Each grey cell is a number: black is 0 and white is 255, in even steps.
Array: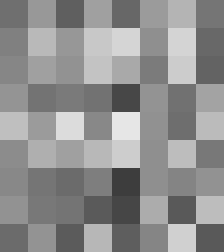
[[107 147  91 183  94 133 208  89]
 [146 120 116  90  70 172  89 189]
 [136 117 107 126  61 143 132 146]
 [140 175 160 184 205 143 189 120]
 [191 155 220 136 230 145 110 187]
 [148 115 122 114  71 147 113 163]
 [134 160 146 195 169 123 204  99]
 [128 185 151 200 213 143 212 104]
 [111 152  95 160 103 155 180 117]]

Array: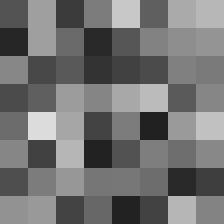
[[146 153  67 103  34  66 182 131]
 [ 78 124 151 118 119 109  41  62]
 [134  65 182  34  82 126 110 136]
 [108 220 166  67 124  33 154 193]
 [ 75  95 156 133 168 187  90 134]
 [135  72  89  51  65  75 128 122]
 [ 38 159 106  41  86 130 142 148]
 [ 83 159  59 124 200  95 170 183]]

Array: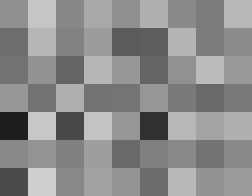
[[ 75 207 137 161 148 108 185 147 156]
 [137 148 128 158 105 127 137 115 137]
 [ 30 199  72 195 150  49 184 163 176]
 [151 114 175 114 116 150 122 106 121]
 [114 147 101 181 151 100 145 187 153]
 [109 182 130 156  91  94 180 124 140]
 [143 197 135 169 144 176 138 124 184]]

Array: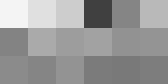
[[139 133 147 123 121 125]
 [131 170 157 162 146 148]
 [244 224 205  64 133 185]]

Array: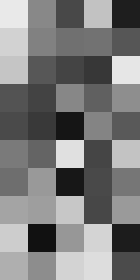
[[175 141 211 221  75]
 [205  17 151 212  28]
 [164 158 199  71 154]
 [110 153  23  73 118]
 [122 100 224  69 195]
 [ 74  57  21 132  89]
 [ 83  67 135  96 142]
 [197  87  68  55 230]
 [210 129 112 114  86]
 [233 136  72 194  30]]

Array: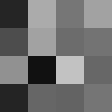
[[ 36 102  99 117]
 [145  17 194 103]
 [ 77 162 108 115]
 [ 37 171 118 162]]

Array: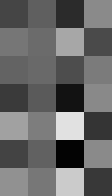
[[145 119 203  56]
 [ 67  97   3 138]
 [161 125 225  52]
 [ 58  90  18 137]
 [ 99 105  77 123]
 [118 107 167  74]
 [ 69  95  43 138]]
